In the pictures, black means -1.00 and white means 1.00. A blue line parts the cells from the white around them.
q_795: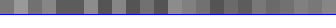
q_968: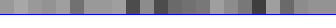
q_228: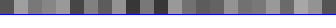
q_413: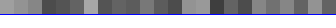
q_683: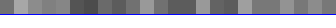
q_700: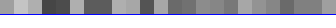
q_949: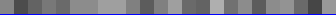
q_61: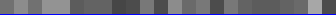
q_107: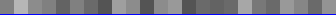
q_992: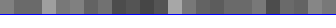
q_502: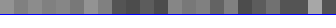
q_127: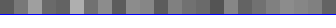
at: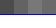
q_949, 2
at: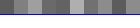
q_949, 11
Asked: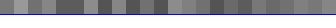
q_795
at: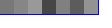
q_228, 3
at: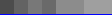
q_949, 2

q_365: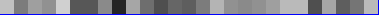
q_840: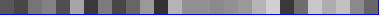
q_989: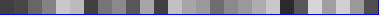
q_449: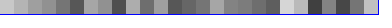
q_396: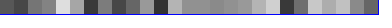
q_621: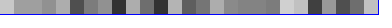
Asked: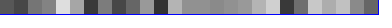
q_396
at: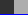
q_621, 9
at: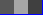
q_989, 10
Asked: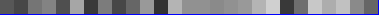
q_840

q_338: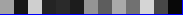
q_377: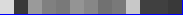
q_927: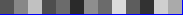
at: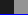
q_338, 6
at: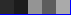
q_338, 5

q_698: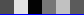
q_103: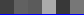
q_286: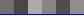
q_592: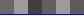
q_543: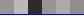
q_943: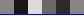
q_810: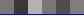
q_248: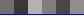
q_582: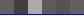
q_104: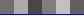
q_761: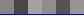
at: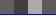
q_582, 1
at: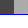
q_286, 2
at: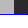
q_543, 2
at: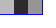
q_543, 2
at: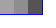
q_761, 3
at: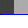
q_582, 2

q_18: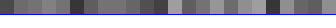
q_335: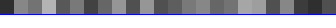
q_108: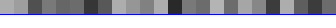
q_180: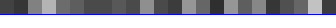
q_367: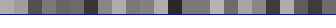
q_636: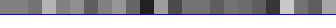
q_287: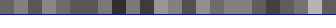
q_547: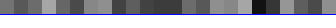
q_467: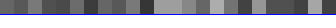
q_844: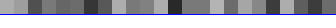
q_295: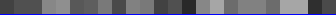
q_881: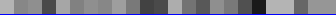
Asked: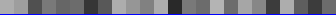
q_108
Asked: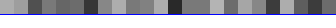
q_367
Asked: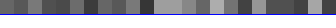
q_467

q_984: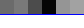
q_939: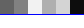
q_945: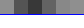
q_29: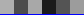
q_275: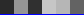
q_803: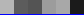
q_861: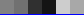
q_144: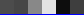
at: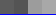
q_803, 2
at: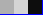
q_939, 4
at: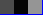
q_984, 3
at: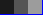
q_29, 4
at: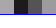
q_29, 3

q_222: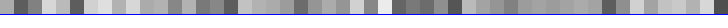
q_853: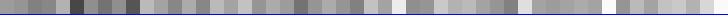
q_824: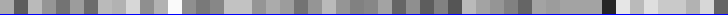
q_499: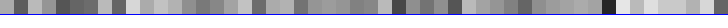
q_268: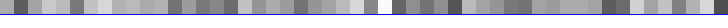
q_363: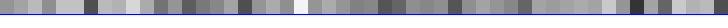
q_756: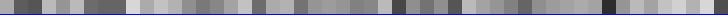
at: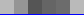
q_499, 3
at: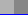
q_222, 12
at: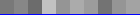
q_268, 15
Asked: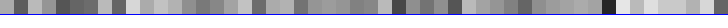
q_499
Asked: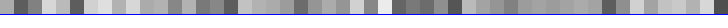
q_222
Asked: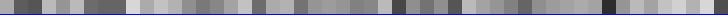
q_756
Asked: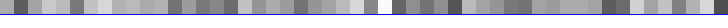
q_268

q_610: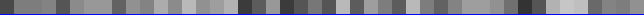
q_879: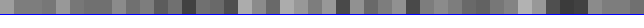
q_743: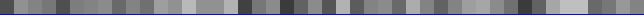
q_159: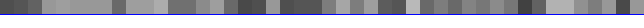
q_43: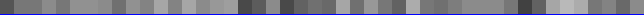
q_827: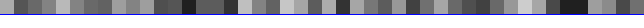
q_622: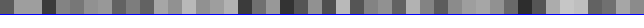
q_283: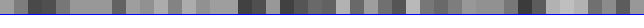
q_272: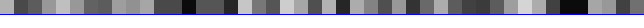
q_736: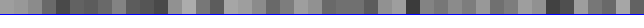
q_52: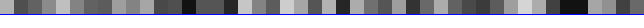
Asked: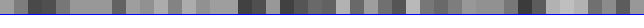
q_283
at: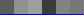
q_736, 27
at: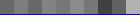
q_159, 31
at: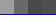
q_159, 16
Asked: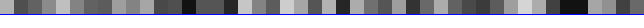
q_52

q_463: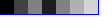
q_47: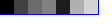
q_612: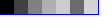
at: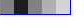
q_463, 3
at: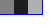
q_47, 4

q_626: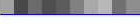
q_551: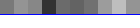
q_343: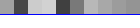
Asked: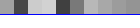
q_343
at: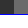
q_551, 4
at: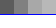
q_626, 5

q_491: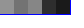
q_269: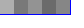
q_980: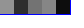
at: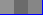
q_269, 3
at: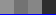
q_491, 1
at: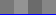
q_269, 2

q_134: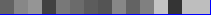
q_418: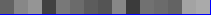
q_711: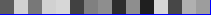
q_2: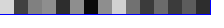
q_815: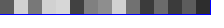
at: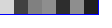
q_711, 5
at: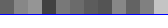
q_134, 1
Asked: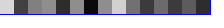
q_2
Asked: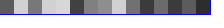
q_815
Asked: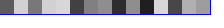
q_711
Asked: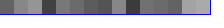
q_418

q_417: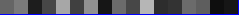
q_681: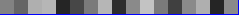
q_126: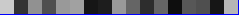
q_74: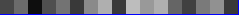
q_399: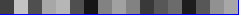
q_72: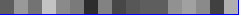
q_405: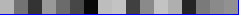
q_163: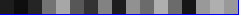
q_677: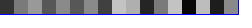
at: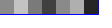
q_681, 10
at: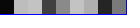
q_405, 7
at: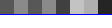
q_677, 4
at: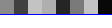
q_677, 7

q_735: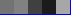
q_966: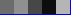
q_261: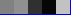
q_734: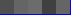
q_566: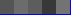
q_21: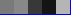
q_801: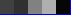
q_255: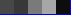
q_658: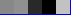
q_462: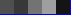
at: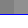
q_261, 1
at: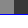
q_21, 2

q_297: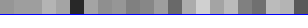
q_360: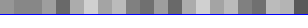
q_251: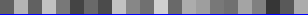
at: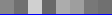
q_251, 10
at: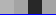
q_297, 4
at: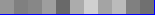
q_297, 9
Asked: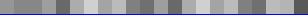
q_360
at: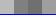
q_360, 9
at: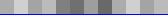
q_360, 6

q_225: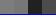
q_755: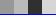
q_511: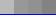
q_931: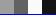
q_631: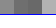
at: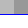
q_511, 1
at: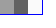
q_931, 1
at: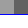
q_931, 1

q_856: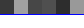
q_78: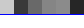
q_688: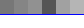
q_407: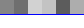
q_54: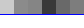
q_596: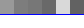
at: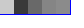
q_78, 1
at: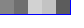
q_407, 1
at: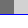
q_407, 2
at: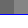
q_78, 3
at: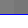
q_596, 2
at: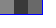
q_54, 3

